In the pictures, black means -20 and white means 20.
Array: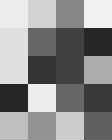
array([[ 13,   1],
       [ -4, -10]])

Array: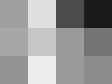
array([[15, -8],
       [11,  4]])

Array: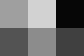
array([[ 13, -19],
       [  2, -10]])

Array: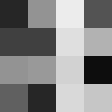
array([[  3,  17],
       [-10,  15]])

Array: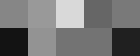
array([[ 4, 14],
       [ 3, -2]])

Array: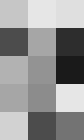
array([[ 16,  15],
       [  6, -13]])

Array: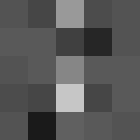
array([[ -9,   4],
       [ -6, -10]])

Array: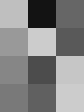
array([[-17,  -4],
       [ 12,  -6]])
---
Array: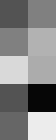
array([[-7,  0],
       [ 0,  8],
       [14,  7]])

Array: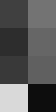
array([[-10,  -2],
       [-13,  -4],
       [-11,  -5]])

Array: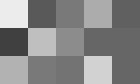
array([[ 17,  -6],
       [-10,  10],
       [  8,  -1]])

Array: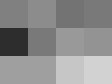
array([[  0,   2],
       [-13,  -1],
       [  5,   5]])

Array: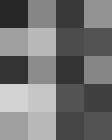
array([[-14,   1],
       [  5,   9],
       [-12,   2]])

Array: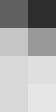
array([[ -5, -13],
       [ 11,   4],
       [ 14,  15]])

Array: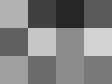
array([[  8, -10],
       [ -5,  11],
       [  5,  -3]])
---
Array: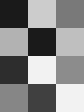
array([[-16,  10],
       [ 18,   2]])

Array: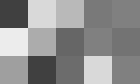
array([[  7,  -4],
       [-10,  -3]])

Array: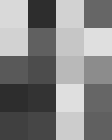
array([[-5, 11],
       [-8,  9]])

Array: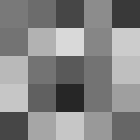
array([[ 8, 14],
       [-2, -6]])

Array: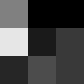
array([[-16, -11],
       [ -8, -11]])

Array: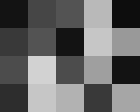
array([[ -7, -17],
       [ 13,  -8]])
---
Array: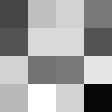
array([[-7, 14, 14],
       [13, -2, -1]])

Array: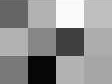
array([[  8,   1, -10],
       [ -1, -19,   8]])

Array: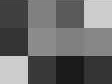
array([[-12,   2,   0],
       [ 12, -11, -16]])

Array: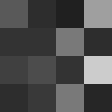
array([[-12, -12,  -1],
       [-10,  -8, -12]])

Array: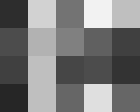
array([[ -8,   8,   0],
       [-10,  10,  -9]])

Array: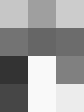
array([[ -2,  -4,  -3],
       [-12,  19,   0]])
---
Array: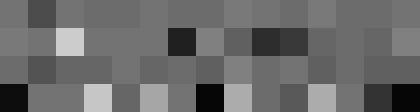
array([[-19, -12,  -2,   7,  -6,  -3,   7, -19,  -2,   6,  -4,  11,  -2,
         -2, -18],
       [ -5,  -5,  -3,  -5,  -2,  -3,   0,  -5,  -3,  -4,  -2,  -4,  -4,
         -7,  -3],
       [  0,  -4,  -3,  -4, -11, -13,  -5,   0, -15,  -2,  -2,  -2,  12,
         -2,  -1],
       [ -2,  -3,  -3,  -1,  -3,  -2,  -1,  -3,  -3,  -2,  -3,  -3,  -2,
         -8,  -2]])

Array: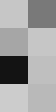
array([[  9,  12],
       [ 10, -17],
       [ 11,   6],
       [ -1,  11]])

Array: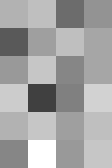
array([[ 11,   4,  20,   1],
       [ 10,   5,  11,   8],
       [ 13,   0, -10,  12],
       [  6,   1,  11,   4],
       [  6,  10,   5,  -6],
       [  3,  -3,  10,   8]])

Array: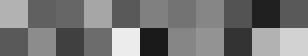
array([[ 13,   8, -12,   3,   1, -16,  17,  -3, -10,   2,  -6],
       [ -6, -15,  -7,   1,  -2,   0,  -6,   6,  -4,  -5,   8]])

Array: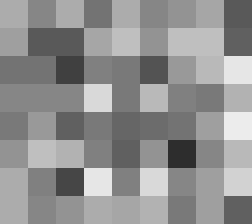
array([[ -5,   5,  -1,   8,   6,   7,   3,   1,   7],
       [ 13,   5,   1,  14,   0,  16,  -9,   0,   7],
       [  9,   1, -13,   3,  -5,   0,   8,  10,   3],
       [ 17,   5,  -2,  -3,  -4,  -1,  -5,   4,  -1],
       [  8,  -1,   0,   9,  -1,  14,   1,   1,   1],
       [ 16,   9,   4,  -7,  -1,   0, -10,  -2,  -2],
       [ -5,  10,  10,   3,  10,   6,  -6,  -6,   5],
       [ -6,   6,   3,   1,   7,  -2,   7,   1,   7]])

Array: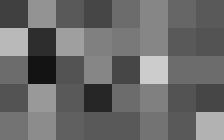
array([[  8,  -6,  -2,  -6,  -6,  -5,   2,  -2],
       [ -9,  -7,   0,  -3, -14,  -6,   4,  -7],
       [ -3,  -3,  12,  -9,   1,  -7, -17,  -3],
       [ -7,  -6,   1,  -1,   0,   5, -13,   9],
       [ -6,  -4,   1,  -3,  -9,  -6,   3, -10]])

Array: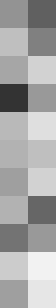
array([[ 16,   5],
       [ 18,  12],
       [  4,  -2],
       [ -4,   8],
       [ 13,   5],
       [ 10,   8],
       [ 15,   9],
       [  4, -12],
       [ 13,   6],
       [  0,  10],
       [ -5,   3]])

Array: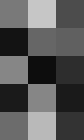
array([[-12,   9,  -3],
       [-16,   1, -16],
       [-13, -18,   1],
       [ -5,  -4, -17],
       [ -8,  11,  -1]])
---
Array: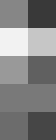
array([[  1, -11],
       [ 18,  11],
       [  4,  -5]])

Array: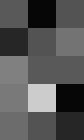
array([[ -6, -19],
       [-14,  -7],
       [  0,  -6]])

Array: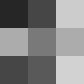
array([[-14,  -9],
       [  7,  -1],
       [ -9,  -6]])

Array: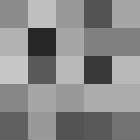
array([[  2,  10],
       [  8, -14],
       [ 11,  -6]])

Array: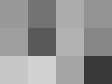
array([[ 4, -2],
       [ 5, -6],
       [11, 13]])

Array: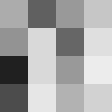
array([[  7,  -5],
       [  3,  14],
       [-15,  14]])

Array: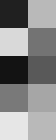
array([[-15,   9],
       [ 14,  -2],
       [-17,  -6]])
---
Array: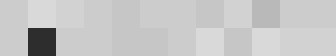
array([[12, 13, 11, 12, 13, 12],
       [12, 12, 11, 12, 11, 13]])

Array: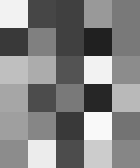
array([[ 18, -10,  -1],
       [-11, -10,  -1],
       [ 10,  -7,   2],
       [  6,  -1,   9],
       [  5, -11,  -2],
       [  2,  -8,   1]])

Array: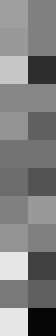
array([[ 5],
       [ 4],
       [11],
       [ 1],
       [ 3],
       [-2],
       [-3],
       [ 0],
       [ 3],
       [16],
       [-1],
       [16]])

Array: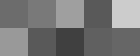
array([[ -3,   5,  12],
       [  4, -10,  -4]])

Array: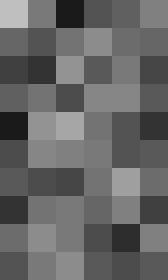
array([[ 10, -16,  -5],
       [ -4,  -2,  -3],
       [-10,   3,  -1],
       [ -5,  -8,   1],
       [-16,   6,  -7],
       [ -8,   0,  -7],
       [ -6,  -9,   5],
       [-12,  -1,   0],
       [ -3,  -1, -13],
       [ -7,   2,  -8]])

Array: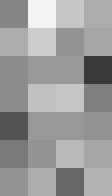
array([[ 1, 11],
       [ 7,  3],
       [ 2,  4],
       [ 2, 11],
       [-7,  4],
       [-1,  9],
       [ 3, -4]])
